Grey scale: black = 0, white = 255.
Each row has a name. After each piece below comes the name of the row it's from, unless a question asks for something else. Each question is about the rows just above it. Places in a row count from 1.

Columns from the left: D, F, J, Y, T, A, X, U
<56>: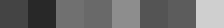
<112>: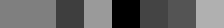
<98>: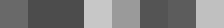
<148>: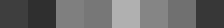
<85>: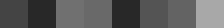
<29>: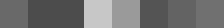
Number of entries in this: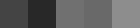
5
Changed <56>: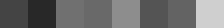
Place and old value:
7, [92]
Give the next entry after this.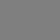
[62]

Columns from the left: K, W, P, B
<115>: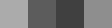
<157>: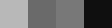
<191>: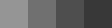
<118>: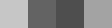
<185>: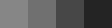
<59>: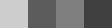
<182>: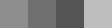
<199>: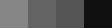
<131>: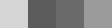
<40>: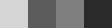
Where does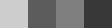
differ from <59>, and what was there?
4, [64]
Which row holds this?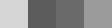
<131>
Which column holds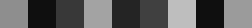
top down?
B
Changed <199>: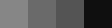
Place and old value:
2, [99]
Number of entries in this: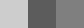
3
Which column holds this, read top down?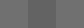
W

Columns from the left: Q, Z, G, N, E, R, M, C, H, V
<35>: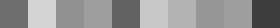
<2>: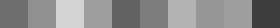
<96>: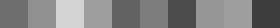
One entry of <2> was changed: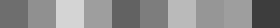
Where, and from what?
7, [179]
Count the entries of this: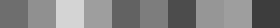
10
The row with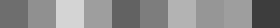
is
<2>
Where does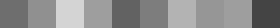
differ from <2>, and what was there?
10, [61]
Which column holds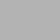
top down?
M
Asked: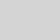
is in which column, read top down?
G

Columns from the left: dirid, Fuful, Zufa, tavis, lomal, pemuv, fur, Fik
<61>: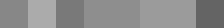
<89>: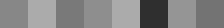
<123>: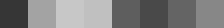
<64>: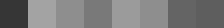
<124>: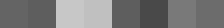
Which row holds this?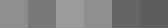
<64>
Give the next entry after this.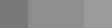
[155]
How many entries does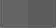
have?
2
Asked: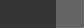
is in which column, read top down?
dirid
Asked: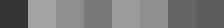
<64>

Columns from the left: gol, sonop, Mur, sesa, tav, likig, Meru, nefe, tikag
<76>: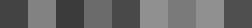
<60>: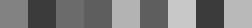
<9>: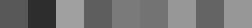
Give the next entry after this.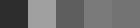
[151]
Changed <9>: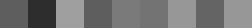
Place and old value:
1, [87]
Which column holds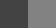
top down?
gol
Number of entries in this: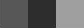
3
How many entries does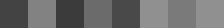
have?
8
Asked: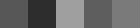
<9>
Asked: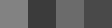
<76>

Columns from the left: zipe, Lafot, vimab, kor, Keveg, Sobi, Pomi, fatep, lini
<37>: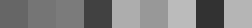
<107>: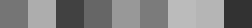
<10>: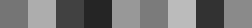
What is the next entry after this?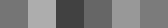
[187]
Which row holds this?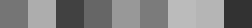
<107>
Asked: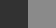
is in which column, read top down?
lini
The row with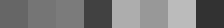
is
<37>
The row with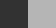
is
<37>
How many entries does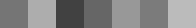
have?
7
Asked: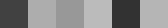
<37>

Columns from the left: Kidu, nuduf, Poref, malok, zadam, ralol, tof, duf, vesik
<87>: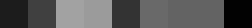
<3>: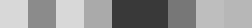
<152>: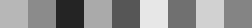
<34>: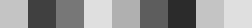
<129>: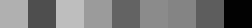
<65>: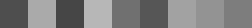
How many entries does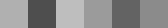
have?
6
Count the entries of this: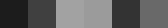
6

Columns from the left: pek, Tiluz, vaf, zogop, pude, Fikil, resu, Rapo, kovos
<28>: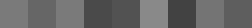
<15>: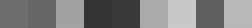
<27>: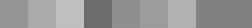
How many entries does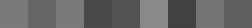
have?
9
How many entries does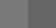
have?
2

